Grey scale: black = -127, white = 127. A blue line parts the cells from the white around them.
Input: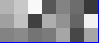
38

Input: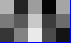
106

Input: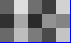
-4

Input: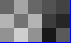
18

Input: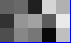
-8

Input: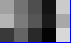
-86

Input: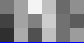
64

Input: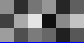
-24

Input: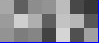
85
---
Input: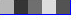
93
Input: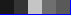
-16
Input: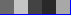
-86
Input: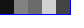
81
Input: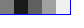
33
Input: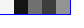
-66
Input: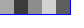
82
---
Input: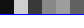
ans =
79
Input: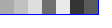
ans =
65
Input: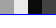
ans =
105
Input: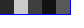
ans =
75
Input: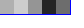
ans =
77
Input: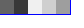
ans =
-71
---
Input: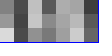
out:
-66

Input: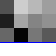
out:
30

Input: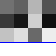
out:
-44

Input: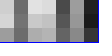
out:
-94

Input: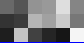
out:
5

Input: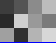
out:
60
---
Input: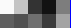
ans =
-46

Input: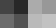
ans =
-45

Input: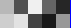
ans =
98

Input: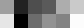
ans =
-126

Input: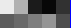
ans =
-22

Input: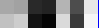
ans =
77

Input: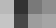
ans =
-56

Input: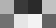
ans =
101

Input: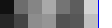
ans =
-59
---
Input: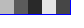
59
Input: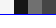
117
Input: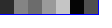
-83
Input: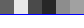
-30
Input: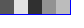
-40
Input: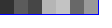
-77
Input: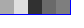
42
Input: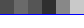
-50
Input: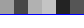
31
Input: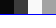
-118
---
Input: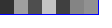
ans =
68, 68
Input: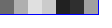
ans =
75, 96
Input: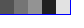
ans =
19, 98
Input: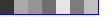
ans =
-16, 101
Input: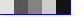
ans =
3, 98
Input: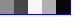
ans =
118, 118
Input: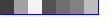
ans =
-45, 115
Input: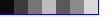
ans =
60, 89
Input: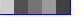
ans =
-11, 76
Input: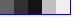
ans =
-108, 112
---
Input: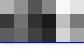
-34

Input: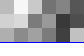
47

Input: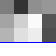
52

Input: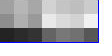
-92

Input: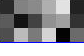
-49

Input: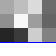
-90
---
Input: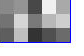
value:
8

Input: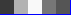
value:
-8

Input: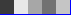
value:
39

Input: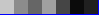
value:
-25

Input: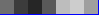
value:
-17

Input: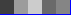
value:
5

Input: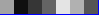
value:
-27

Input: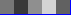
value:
-8

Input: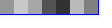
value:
22

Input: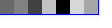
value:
1
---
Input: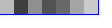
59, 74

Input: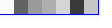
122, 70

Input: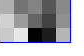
47, 53

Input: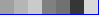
32, 88

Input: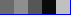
-20, 64

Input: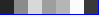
-90, -70

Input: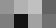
20, -14

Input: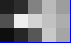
-97, 37

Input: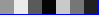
23, -95

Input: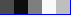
-52, 62
